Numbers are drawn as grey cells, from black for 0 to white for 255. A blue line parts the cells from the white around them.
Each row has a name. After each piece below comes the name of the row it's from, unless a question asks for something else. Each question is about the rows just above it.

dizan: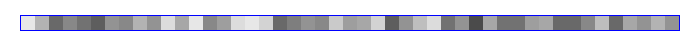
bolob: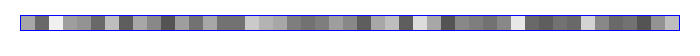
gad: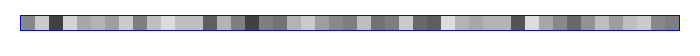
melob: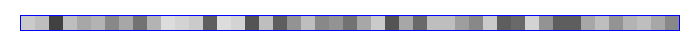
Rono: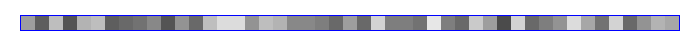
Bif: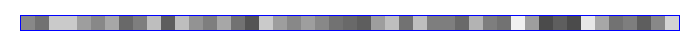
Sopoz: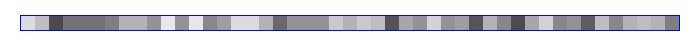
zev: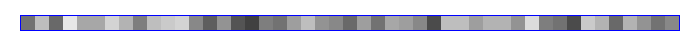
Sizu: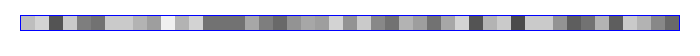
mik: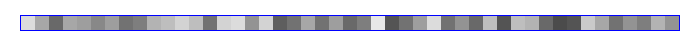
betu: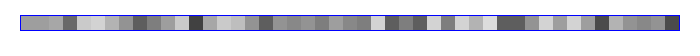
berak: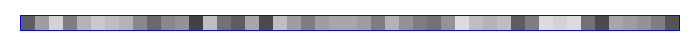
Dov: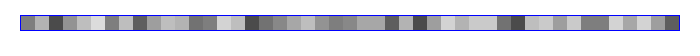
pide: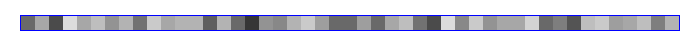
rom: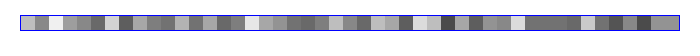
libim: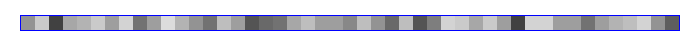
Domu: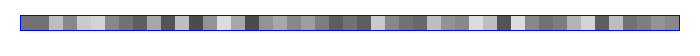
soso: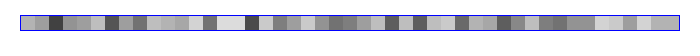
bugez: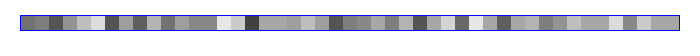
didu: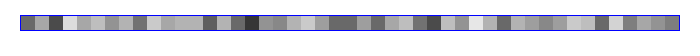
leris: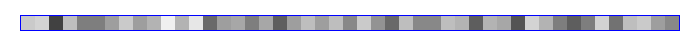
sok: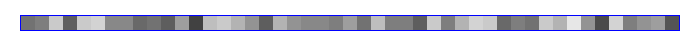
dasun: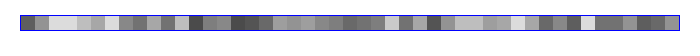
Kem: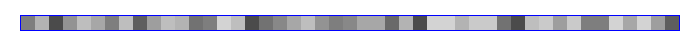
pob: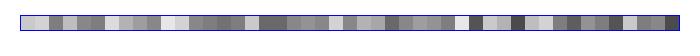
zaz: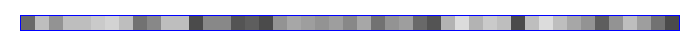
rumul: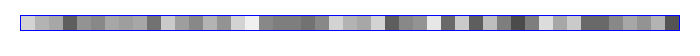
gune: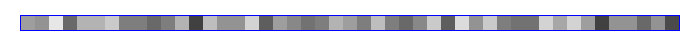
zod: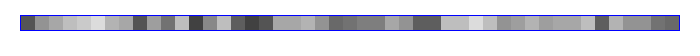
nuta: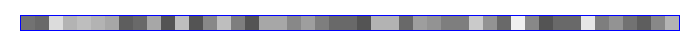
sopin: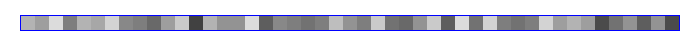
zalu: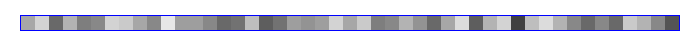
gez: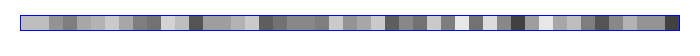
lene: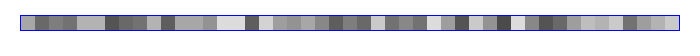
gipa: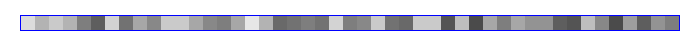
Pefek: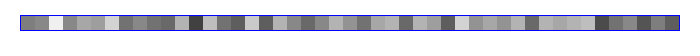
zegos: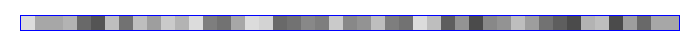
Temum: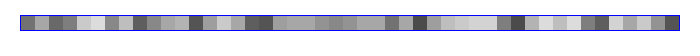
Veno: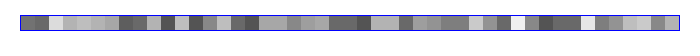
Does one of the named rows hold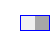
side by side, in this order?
no
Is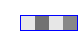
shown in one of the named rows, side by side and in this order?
no
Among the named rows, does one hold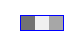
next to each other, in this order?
no

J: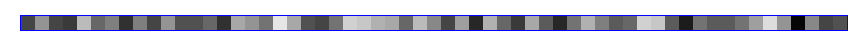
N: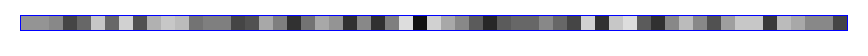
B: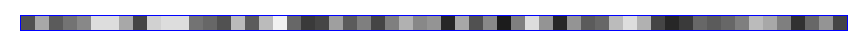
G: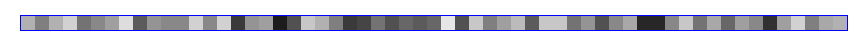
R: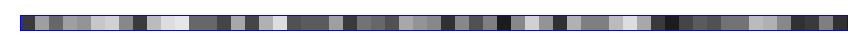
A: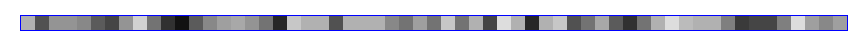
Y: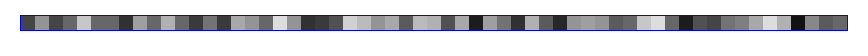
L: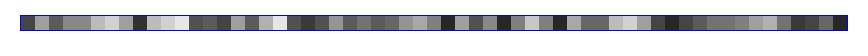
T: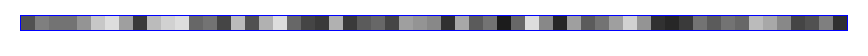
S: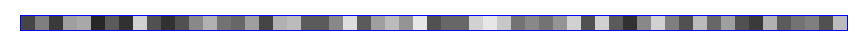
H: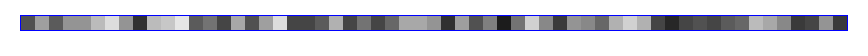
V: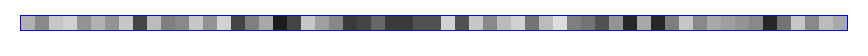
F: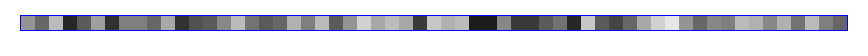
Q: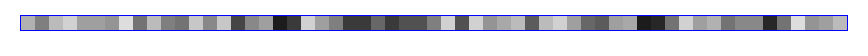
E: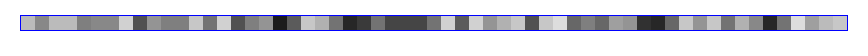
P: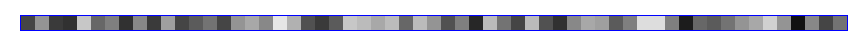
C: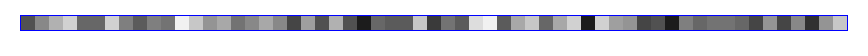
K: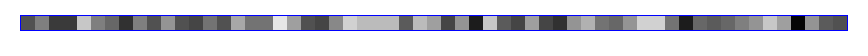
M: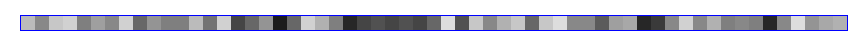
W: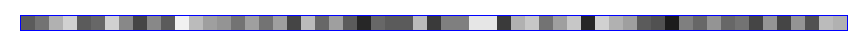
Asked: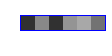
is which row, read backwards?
N
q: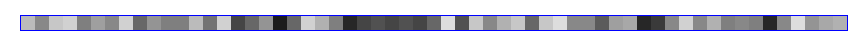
M
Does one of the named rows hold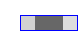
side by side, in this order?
no

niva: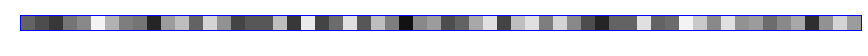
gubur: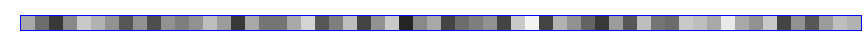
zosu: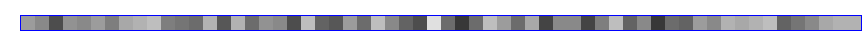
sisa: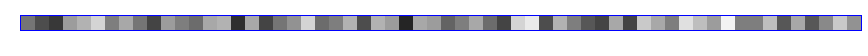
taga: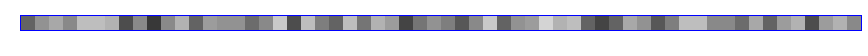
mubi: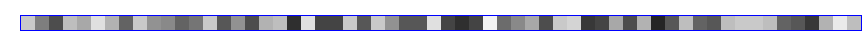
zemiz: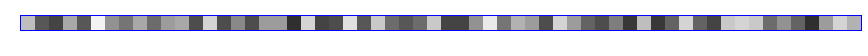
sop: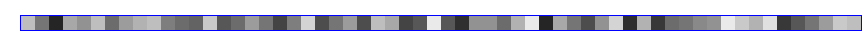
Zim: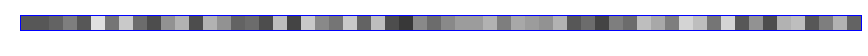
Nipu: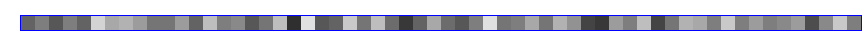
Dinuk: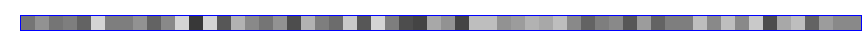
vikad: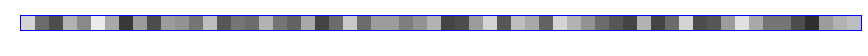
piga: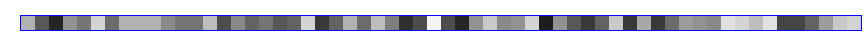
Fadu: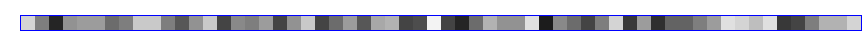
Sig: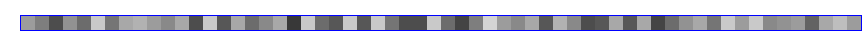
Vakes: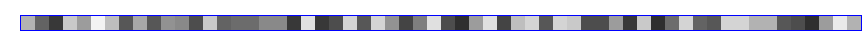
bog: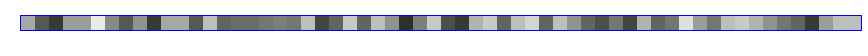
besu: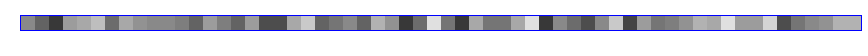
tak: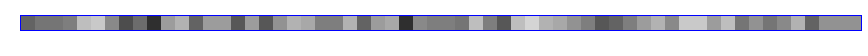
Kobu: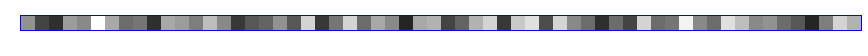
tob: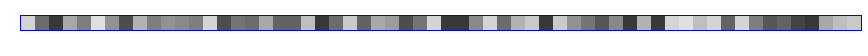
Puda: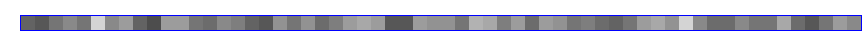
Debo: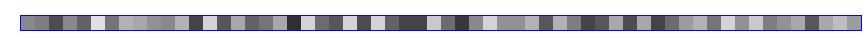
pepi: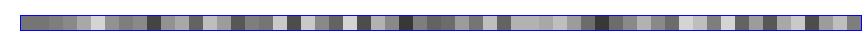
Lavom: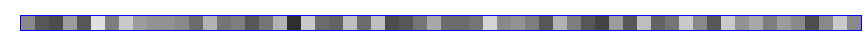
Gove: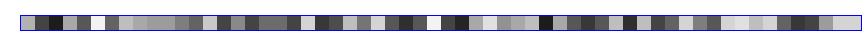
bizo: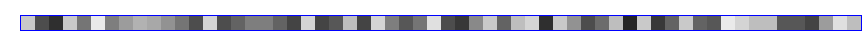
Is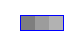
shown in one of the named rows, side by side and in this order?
yes
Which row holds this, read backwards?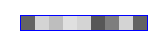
Gove
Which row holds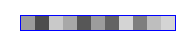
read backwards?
pepi

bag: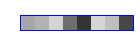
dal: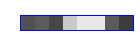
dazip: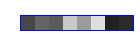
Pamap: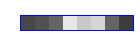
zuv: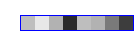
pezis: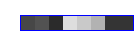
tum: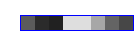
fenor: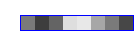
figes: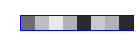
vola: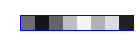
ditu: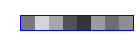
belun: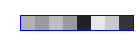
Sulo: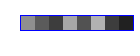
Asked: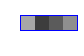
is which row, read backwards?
Sulo
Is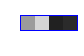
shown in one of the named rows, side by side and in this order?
no
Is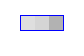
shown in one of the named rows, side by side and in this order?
no
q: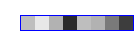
zuv
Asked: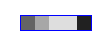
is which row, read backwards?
tum
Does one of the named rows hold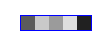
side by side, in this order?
yes
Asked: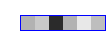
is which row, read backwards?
figes

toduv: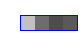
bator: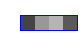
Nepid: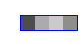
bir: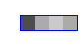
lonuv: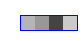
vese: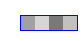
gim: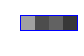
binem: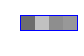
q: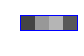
bator
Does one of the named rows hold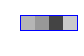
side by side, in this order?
yes

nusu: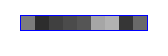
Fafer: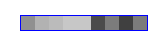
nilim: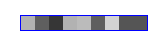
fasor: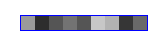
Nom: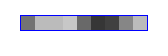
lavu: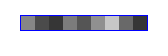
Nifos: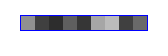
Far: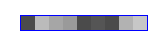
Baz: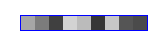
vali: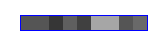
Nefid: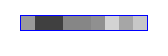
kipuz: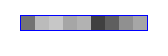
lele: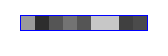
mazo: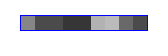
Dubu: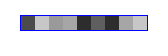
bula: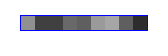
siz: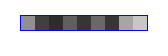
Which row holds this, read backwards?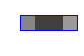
Nefid
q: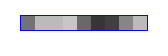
Nom
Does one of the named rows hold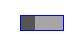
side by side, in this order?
no
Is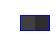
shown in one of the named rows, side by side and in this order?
yes
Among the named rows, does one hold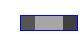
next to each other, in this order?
no
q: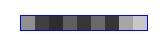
siz
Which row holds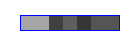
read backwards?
vali

